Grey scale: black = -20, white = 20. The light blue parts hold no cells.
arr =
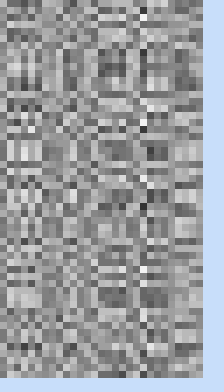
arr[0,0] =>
9
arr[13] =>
[0, 11, 7, 9, 9, 5, -1, 2, 7, 3, 9, 0, 5, 11, -2, -3, -4, -3, 2, 9, -4, -3, -2, -2, 0, 3, 4, 9, 8]
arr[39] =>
[-1, 12, 7, 10, 9, 9, -1, -1, 1, 5, 11, 0, 2, 9, 2, -1, -2, -3, 2, 7, 0, -7, -3, -2, 3, 6, 6, 9, 8]
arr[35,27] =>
8
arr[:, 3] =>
[-7, -2, 3, 10, 1, -6, 11, 2, -2, 5, -1, -6, -9, 9, 0, -9, 15, 6, 2, -3, 10, 15, 16, -4, 13, 6, -7, 15, 13, 0, -5, 13, 8, 11, -8, 11, -1, 7, 3, 10, 4, 9, 12, 11, 3, 9, -3, 12, 11, -10, -1, 11, 12, 3]
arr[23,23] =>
9
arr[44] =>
[6, -5, 3, 3, -4, 2, 5, 5, 0, 6, -1, 9, 0, -4, 10, 10, 10, 12, 3, -2, 14, 7, 9, 5, 5, 6, 6, 0, 0]
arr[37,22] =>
-3
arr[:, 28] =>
[-1, 6, -2, 8, -1, -1, 1, 8, 4, 8, 8, 2, 0, 8, -1, 0, 8, -1, 7, -1, 8, 8, 8, -2, 8, -1, 0, 7, 8, 9, 3, 5, 3, 4, 0, 8, 5, 8, -2, 8, -1, 8, 8, 10, 0, 2, 2, 5, 5, -2, 5, 8, 2, 7]
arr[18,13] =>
10
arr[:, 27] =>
[-3, 3, 2, 8, 0, -5, 9, 5, 2, 8, 3, -3, -6, 9, -1, -4, 11, 3, 7, -3, 9, 12, 11, -1, 12, 3, -4, 13, 13, 2, -2, 10, 6, 7, -5, 8, 0, 9, 1, 9, 1, 8, 11, 10, 0, 7, -1, 9, 11, -5, 2, 11, 7, 5]
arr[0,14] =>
6
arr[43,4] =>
11
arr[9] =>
[0, 12, 14, 5, 13, 6, 4, 1, 8, 0, 7, -1, 6, 10, -4, -7, -4, -7, 5, 11, -4, -2, -2, 0, 1, 1, -1, 8, 8]
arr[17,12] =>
-3
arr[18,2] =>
11
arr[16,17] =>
0
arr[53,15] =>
-3
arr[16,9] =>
8
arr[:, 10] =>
[-7, 2, 2, 9, 1, -5, 8, 1, 0, 7, 1, -5, -6, 9, -3, -7, 12, 4, 5, -3, 10, 12, 13, 0, 10, 2, -7, 15, 14, 3, -2, 11, 5, 8, -7, 10, -1, 10, 3, 11, 1, 10, 10, 11, -1, 7, -1, 12, 10, -8, 0, 10, 7, 5]
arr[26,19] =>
2
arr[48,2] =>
3
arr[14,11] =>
7
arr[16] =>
[-2, 10, 5, 15, 3, 12, -4, 1, -2, 8, 12, 2, 0, 6, 5, 3, 0, 0, -1, 4, 8, -7, 0, -6, 4, 12, 10, 11, 8]
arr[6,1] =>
6
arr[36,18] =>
9
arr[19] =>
[7, -5, 0, -3, -2, -1, 7, 4, 3, 5, -3, 8, 3, -4, 10, 8, 10, 11, 4, -1, 8, 10, 9, 8, 5, 1, 3, -3, -1]
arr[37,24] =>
3
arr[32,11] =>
4
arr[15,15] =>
6
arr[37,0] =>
0
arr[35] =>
[-1, 12, 3, 11, 12, 10, 0, 2, 4, 6, 10, 0, 3, 8, 5, -1, -5, -4, -1, 6, 1, -6, -1, -3, 3, 8, 8, 8, 8]
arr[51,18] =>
1
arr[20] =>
[-1, 13, 3, 10, 7, 10, 0, 2, 4, 4, 10, -1, 1, 9, 0, -4, -2, -3, 1, 8, -2, -3, -1, -1, 3, 5, 6, 9, 8]

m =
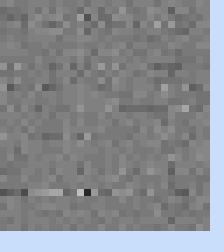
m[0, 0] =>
0
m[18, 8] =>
-1
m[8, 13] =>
0
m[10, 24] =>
-4
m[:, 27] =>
[-1, -2, -1, -3, 0, -1, -1, -1, -2, -1, -1, -1, -5, -1, 0, -2, -1, 0, -2, -3, 1, 0, 0, 0, -2, -1, 0, 1, -1, 0, -2, 0, -2]
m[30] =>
[0, 0, 0, -1, 0, -1, -2, -1, -2, 1, 0, 1, 0, -2, 1, 0, 1, -2, -1, -2, -1, -1, 2, -1, -1, -2, -1, -2, -1, -1]
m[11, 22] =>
-3
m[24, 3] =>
0
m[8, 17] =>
0
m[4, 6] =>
1
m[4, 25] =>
-3
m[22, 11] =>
0
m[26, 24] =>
-3
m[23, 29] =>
0
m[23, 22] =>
0
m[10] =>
[-2, -2, -1, -1, 0, -1, 0, -2, 0, 0, 0, -3, 1, -1, -2, 0, -1, 1, 0, -2, -1, 1, 0, 0, -4, 0, 0, -1, 0, 0]
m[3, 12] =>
-1
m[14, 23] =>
0
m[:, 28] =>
[1, 0, -2, 1, 0, -1, 1, -1, 0, -1, 0, 0, -3, -2, -2, -3, 1, 0, 0, 0, 0, 1, 2, -1, 1, -2, -2, -2, 1, 1, -1, -1, 2]
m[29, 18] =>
-1
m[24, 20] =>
0
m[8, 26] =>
-2
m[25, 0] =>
1
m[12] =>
[3, -6, -2, -1, -2, 2, -6, -4, -2, 0, 0, 1, 0, -1, -3, -2, 1, 0, -1, 0, 0, 0, -2, 5, 0, -1, 3, -5, -3, 1]
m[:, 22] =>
[-2, 1, -1, 5, 0, -2, -1, 1, 0, -5, 0, -3, -2, 0, 0, -3, -2, 1, 2, 0, 1, 0, -1, 0, 1, -1, -1, -1, -2, 1, 2, 0, -2]
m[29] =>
[-2, 1, 0, -1, -1, 0, 1, 1, 0, 0, -2, -1, -1, 0, 0, -1, -1, -1, -1, 0, -1, 0, 1, -3, -1, -2, -3, 0, 1, -2]
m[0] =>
[0, 1, -1, -1, 0, 0, 0, -1, 0, -1, -1, 0, -2, 0, 0, -1, 0, 0, -2, 0, 0, 0, -2, 0, 1, 0, -1, -1, 1, 0]
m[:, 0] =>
[0, -3, -2, -1, -2, -1, 0, 0, -1, 3, -2, 1, 3, 1, 1, -2, 0, -1, 0, 3, 0, -1, -1, -1, -3, 1, -1, -7, 0, -2, 0, -1, -1]
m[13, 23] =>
2
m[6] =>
[0, 1, 0, -2, -1, -1, 0, -1, -1, -1, -1, 0, -1, -1, 0, -1, 0, 1, -2, 0, 0, -1, -1, -1, 1, 0, -1, -1, 1, 1]
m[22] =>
[-1, 1, -2, -2, 0, -1, 0, 0, 1, -1, 1, 0, -1, -1, -1, 0, -1, 1, -1, 0, -1, 0, -1, 0, 3, 1, -1, 0, 2, 1]
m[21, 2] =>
-3
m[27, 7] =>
6
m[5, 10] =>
0
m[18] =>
[0, -1, 0, -2, 1, -1, -1, -1, -1, 1, 0, 0, 0, 0, 1, -1, -1, -1, -1, -2, 1, -1, 2, 0, 2, -1, -1, -2, 0, -1]
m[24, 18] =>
-1
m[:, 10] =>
[-1, -1, -1, -1, -1, 0, -1, 1, -1, -4, 0, -3, 0, 0, 0, 0, -1, -1, 0, -1, 0, 0, 1, 0, 0, 0, 0, -2, -1, -2, 0, 0, -2]

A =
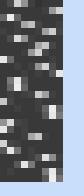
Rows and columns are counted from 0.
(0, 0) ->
-11
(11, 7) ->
-11
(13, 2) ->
-11
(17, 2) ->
-9
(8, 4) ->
-11
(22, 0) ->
-11
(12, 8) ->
-11
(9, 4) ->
-10
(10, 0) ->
-11
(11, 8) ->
-11
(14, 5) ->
-10
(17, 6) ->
-11
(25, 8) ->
-2
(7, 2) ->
-11
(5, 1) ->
-8
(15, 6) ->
-4
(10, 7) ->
-6
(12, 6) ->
-11
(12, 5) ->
-11
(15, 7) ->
17
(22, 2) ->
-11
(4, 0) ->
-10
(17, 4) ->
-11
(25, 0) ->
-11
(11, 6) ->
-11
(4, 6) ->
5
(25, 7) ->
17
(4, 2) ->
-10
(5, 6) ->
-11
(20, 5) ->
-11
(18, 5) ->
-11
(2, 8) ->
-11
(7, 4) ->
4
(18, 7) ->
-11
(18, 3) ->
-10
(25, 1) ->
-11
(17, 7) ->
-11
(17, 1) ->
14
